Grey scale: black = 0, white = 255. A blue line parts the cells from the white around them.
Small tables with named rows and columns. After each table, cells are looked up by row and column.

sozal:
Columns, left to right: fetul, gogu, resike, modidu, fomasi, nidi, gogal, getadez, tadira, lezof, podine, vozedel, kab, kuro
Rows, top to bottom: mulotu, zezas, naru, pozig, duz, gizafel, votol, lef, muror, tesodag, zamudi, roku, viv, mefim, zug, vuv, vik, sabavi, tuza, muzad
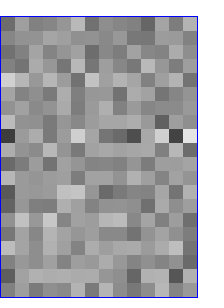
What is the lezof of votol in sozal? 154
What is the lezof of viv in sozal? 133
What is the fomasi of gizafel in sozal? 173
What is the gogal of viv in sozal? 150
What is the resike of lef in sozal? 144
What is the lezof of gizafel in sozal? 172
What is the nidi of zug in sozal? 161
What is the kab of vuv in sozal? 144
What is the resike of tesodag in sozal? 139
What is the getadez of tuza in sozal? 150
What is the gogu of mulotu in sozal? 159
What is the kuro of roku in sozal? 148
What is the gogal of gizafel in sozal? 151
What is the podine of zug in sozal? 164
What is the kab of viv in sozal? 116
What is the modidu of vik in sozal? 177
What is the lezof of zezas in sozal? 120
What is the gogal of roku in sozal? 162
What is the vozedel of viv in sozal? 166
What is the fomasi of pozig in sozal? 118
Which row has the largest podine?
pozig

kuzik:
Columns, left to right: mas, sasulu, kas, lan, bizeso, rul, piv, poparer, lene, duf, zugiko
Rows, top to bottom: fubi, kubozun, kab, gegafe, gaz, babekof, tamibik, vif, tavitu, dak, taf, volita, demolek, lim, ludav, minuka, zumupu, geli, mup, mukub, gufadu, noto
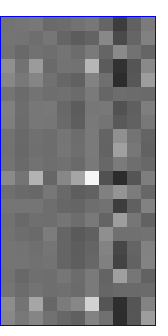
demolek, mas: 111
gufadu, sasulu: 115
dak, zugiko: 98
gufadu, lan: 103
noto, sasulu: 120
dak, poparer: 99
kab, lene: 138
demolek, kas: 104
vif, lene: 89
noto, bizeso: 103
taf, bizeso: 113
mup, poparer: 100
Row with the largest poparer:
minuka

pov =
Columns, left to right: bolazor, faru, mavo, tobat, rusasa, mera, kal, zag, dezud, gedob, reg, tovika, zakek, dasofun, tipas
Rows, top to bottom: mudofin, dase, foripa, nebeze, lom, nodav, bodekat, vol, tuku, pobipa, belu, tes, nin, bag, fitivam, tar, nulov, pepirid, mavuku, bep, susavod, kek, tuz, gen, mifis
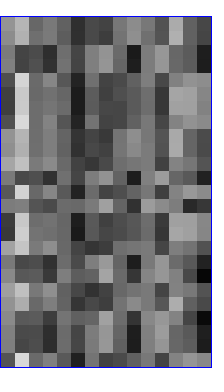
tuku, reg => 119
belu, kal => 55
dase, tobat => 122
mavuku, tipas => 6
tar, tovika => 54
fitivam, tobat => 114
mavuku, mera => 93

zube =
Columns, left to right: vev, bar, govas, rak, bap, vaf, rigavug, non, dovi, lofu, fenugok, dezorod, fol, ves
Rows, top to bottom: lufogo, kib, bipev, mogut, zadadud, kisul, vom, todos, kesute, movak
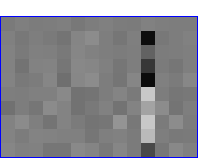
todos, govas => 127
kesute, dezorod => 126
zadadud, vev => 131
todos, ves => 124
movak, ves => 128
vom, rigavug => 121
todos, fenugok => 200
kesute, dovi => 129
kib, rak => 122
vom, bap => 131
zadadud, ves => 135
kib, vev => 128
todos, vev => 130
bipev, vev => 130
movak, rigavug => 132
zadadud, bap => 111
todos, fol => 140
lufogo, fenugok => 129

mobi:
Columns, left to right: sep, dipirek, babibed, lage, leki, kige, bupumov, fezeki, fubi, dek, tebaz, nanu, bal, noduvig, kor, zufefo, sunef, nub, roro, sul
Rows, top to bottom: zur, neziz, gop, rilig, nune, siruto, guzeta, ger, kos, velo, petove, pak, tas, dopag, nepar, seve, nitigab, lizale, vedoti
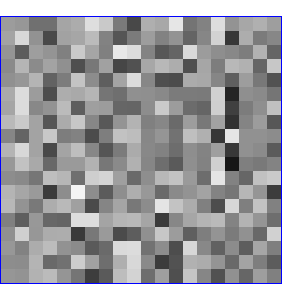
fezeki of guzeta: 156
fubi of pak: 159
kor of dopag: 128
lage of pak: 190
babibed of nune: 180
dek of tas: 174
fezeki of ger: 88
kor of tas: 163
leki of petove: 154
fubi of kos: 194

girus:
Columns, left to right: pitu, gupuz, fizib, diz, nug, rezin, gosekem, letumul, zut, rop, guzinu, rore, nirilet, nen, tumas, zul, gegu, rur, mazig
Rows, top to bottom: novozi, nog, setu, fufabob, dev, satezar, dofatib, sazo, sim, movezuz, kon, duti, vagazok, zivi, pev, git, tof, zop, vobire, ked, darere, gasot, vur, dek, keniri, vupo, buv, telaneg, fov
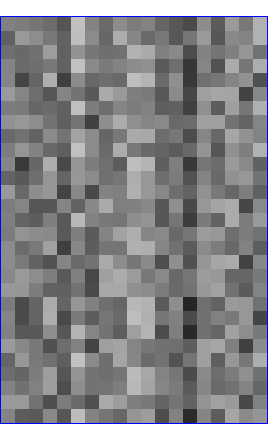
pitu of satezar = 154
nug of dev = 63
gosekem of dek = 68
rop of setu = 178
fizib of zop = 98
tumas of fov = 133
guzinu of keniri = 106
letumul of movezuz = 107
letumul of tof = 117

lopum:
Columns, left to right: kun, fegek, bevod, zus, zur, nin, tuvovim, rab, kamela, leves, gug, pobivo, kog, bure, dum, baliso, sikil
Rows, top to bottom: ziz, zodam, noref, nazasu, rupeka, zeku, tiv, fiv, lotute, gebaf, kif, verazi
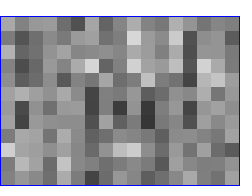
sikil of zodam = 92
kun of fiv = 161
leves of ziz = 173
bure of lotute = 141
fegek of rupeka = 93
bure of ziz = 148
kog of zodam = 203
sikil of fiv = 154
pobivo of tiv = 126
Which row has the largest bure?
verazi

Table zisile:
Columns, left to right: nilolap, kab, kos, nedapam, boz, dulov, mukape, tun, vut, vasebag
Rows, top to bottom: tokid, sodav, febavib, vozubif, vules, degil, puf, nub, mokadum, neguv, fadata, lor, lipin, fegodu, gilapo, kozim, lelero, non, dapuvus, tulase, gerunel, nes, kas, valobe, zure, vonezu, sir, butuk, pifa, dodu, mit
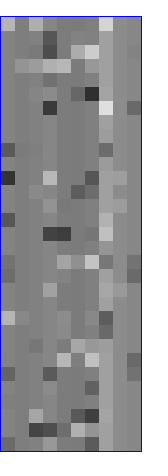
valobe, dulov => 167
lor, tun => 160
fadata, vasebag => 135
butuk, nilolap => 127
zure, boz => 182
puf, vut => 140
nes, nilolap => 180
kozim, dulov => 123
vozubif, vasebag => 135
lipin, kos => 138
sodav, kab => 126
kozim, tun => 192
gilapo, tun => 178
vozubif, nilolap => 131
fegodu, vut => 156
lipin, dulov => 93
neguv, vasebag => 135
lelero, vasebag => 135

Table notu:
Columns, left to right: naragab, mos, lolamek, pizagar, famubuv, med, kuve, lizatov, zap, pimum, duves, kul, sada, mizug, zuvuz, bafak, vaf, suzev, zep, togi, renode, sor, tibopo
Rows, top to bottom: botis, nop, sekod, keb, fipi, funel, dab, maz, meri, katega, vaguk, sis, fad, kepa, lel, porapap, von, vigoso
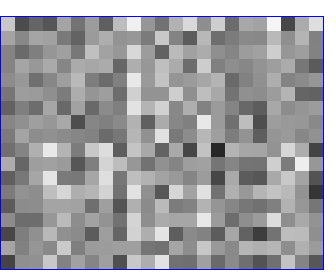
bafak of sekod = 143
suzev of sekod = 156
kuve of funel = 149
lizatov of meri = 107
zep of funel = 141
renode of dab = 140
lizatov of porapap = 158
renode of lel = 142

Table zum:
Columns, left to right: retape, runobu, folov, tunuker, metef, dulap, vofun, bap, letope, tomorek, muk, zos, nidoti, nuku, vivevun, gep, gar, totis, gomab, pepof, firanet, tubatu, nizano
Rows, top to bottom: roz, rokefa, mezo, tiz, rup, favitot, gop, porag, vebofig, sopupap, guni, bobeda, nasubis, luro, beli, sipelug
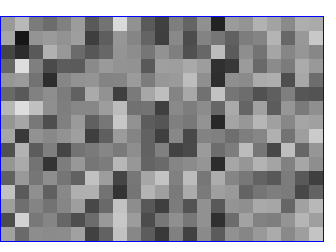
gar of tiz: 56
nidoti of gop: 137
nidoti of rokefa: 137
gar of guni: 166
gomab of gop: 161
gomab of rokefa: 132
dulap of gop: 135
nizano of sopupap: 150
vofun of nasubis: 176
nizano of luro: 184
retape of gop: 183
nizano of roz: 170
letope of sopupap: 122
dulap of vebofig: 159
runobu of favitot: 89
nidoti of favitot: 132
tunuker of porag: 78
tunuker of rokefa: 154
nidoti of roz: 126
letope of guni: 183

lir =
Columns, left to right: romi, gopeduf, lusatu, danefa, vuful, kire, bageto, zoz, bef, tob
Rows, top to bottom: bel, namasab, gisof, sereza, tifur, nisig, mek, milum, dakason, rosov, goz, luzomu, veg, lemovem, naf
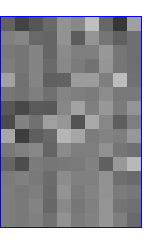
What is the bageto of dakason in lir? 124
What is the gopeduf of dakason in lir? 61
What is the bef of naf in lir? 126
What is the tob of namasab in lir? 110
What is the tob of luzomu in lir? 106
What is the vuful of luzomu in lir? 140
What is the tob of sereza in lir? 111
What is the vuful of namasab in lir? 146
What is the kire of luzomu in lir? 128
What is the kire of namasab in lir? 92
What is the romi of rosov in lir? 120
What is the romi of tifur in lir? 161
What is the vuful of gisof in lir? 138
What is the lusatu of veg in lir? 126
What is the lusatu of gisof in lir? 131
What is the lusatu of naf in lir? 128
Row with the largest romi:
dakason

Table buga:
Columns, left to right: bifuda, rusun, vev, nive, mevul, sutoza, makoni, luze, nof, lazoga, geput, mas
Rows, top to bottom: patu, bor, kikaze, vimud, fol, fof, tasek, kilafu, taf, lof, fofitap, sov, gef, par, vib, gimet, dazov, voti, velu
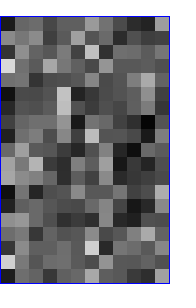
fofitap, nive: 59
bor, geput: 62
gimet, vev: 55
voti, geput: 98
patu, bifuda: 27
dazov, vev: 95
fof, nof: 83
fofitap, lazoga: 57
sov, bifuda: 166
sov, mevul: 46
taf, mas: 126
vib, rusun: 151
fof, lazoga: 94

